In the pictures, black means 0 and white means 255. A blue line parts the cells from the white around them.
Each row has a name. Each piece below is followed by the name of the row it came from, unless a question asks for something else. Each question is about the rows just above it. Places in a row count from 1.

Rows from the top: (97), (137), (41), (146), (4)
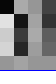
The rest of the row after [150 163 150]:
[150]
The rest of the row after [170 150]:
[67]
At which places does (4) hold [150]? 1 3 4
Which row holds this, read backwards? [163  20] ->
(137)
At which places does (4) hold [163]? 2

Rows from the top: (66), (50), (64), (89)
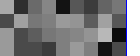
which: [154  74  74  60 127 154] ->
(89)
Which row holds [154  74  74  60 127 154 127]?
(89)
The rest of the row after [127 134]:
[148 184  11]
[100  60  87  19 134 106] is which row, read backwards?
(66)
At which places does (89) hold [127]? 5 7
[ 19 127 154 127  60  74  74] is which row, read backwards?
(89)
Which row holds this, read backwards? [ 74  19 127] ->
(89)

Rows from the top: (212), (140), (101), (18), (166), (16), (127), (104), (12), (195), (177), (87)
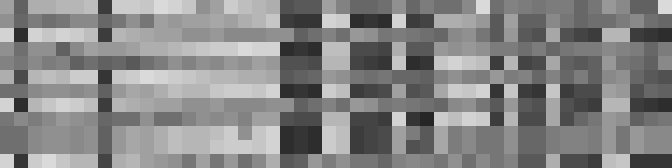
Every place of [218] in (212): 12 35 48
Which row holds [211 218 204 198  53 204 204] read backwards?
(16)
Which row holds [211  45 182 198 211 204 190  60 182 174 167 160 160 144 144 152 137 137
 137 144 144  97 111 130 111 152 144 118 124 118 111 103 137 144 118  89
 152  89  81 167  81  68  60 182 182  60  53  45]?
(104)
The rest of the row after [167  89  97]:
[103 152 144 118 111 118 103 103  97 130 144 130 124 152 124 130 103 130
 103 124  97 137 144 103  89  81]
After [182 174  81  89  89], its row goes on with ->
[160 130 103 103 111 144 103 124 111 111 137 218 111 130 124 118 124 124
 103 118 152 137  97  97 218]

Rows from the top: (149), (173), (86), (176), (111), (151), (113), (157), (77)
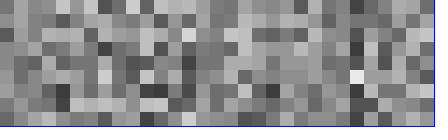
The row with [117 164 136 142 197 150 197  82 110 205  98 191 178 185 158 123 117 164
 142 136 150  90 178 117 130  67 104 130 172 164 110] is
(149)
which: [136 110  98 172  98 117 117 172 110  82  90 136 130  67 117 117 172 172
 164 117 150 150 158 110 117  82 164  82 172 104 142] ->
(111)
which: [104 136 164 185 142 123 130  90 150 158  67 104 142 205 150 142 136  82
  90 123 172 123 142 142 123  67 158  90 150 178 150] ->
(77)
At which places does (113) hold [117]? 17 28 29

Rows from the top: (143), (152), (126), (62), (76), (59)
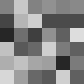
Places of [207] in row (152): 3
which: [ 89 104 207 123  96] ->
(62)
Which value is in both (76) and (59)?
[159]
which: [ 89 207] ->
(59)
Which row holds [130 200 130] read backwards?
(143)

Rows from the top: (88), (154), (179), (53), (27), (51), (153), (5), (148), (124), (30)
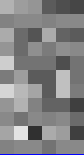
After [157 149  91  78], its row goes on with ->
[70]
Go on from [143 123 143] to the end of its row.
[137]
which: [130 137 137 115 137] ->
(30)
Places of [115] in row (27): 2 3 4 6
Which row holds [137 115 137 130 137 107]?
(148)

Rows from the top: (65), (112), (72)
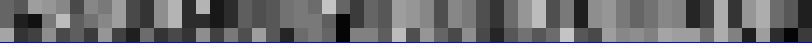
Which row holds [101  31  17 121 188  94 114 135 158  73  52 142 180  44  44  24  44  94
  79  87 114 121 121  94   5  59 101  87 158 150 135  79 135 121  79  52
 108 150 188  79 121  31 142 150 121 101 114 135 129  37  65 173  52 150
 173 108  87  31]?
(112)
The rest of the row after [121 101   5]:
[129 129  94 188  79 150 101  73 142  73  37  87 114  87 108 196  87  73
 158 135 142 129 165 158 158 114 173 129  31 158  44   5  59]

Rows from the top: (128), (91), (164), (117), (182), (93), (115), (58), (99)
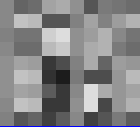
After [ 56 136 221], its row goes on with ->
[171 150 163]
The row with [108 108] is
(117)

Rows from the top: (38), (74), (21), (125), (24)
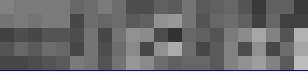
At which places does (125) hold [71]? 6 11 15 20
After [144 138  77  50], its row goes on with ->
[102  96  84 122 138 165 130  84 177]
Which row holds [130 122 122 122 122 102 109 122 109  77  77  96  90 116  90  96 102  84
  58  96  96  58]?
(38)

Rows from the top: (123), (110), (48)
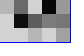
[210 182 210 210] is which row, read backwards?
(48)
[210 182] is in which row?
(48)
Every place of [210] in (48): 1 2 4
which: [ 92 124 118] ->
(110)
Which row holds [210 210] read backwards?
(48)
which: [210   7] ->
(123)

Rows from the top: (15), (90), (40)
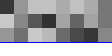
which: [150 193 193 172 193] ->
(15)
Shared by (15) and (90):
[119]
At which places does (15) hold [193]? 3 4 6
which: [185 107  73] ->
(40)

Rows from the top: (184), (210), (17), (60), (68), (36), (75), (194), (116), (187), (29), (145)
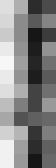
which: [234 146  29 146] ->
(60)
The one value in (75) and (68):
[112]
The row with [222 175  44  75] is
(184)
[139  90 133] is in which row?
(210)
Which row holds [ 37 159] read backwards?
(68)

